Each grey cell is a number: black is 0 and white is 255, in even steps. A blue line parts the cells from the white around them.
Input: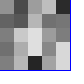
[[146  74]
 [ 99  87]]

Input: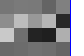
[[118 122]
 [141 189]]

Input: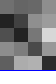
[[112 101]
 [ 34  65]]

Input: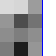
[[218 214]
 [150  77]]

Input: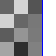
[[101 212]
 [210 103]]

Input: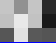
[[197 145]
 [192 233]]

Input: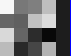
[[247 120]
 [102  96]]
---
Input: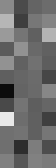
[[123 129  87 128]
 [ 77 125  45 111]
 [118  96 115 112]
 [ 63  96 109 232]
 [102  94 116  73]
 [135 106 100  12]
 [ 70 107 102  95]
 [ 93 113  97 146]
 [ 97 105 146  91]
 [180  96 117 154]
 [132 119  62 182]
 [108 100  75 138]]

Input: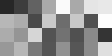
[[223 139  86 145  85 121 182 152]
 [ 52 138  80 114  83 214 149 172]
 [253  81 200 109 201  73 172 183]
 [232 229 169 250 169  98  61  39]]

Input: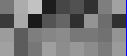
[[155 123 140 152 141 159 119  92 161]
 [148 113 120 120 139 134 126  92 156]
 [ 48 109 148  47 101  84  25 169  58]
 [162 126  49  81  70  29 194 172 120]]

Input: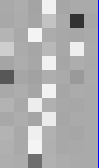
[[170 170 172 177 110 172 174]
 [170 169 168 176 244 169 176]
 [170 166 168 177 239 169 179]
 [170 170 166 235 165 173 168]
 [170 167 168 176 237 169 179]
 [170 171 166 242 165 173 169]
 [171 154 170 174 162 166  87]
 [170 173 166 241 167 173 165]
 [171 239 168 184 166 171 206]
 [170 167 168 172 244 169 180]
 [167  50 170 195 165 172 168]
 [170 170 166 241 164 173 169]]

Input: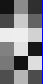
[[ 76 181  78]
 [222  17 120]
 [ 23 225 129]
 [210 238 237]
 [ 99 203  71]
 [ 47 140  19]]

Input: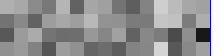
[[160 137  88 212 135 131  93 109 101 145 157  86 130 154 145]
 [ 24 143  75 124 136  98 161 134 152 110 109 116 171 155  88]
 [173 124 193 197 122 123 145 147 184 158 167 157  98 137 115]
 [161 167 187 206 131  94 116 160 166  98 181 120 139 168 176]]

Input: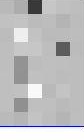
[[190 181 189 195 181 186]
 [189 186 191 191 144 191]
 [189 195 185 249 192 191]
 [189 188 191 192 146 191]
 [189 190 191 189 147 190]
 [187  92 190 198 199 190]
 [189 187 187 194 238 188]
 [188 180 189 187 195 193]
 [190 192 198  57 173 185]]

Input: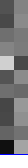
[[164  16]
 [114 100]
 [144  72]
 [152  70]
 [105 111]
 [139  84]
 [ 72 208]
 [123 132]
 [121 111]
 [138  73]
 [131  82]]
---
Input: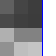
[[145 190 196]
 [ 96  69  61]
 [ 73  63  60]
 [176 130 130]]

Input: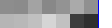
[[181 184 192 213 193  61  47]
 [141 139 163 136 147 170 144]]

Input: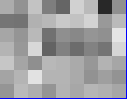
[[149 186 174 148 179 167 181 176 166]
 [172 146 195 126 101 209 186  40 144]
 [117 115 177 184 201 194 211 153 186]
 [166 149 185 113 143 136 149 144 229]
 [180 152 216  99 129 108 130 116 214]
 [198 165 143 184 180 170 151 179 166]
 [164 180 226 180 180 170 146 159 147]]

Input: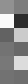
[[114 110]
 [145 124]
 [250  44]
 [ 98 203]
 [115 104]
 [120 220]]

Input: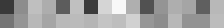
[[117 149 184 165 185 187 181 196 190 209 151 141 184 147 147 188]
 [ 57 141 191 173  92 192  59 213 248 175  81 148 174 165  95 184]]

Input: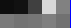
[[122 115 118 127 113]
 [ 13  17  64 216 129]]

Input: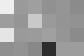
[[143 146 136  45 157 157]
 [238 154 159 145 149 139]
 [157 149 201 154 148 146]
 [229 154 155 160 149 139]]
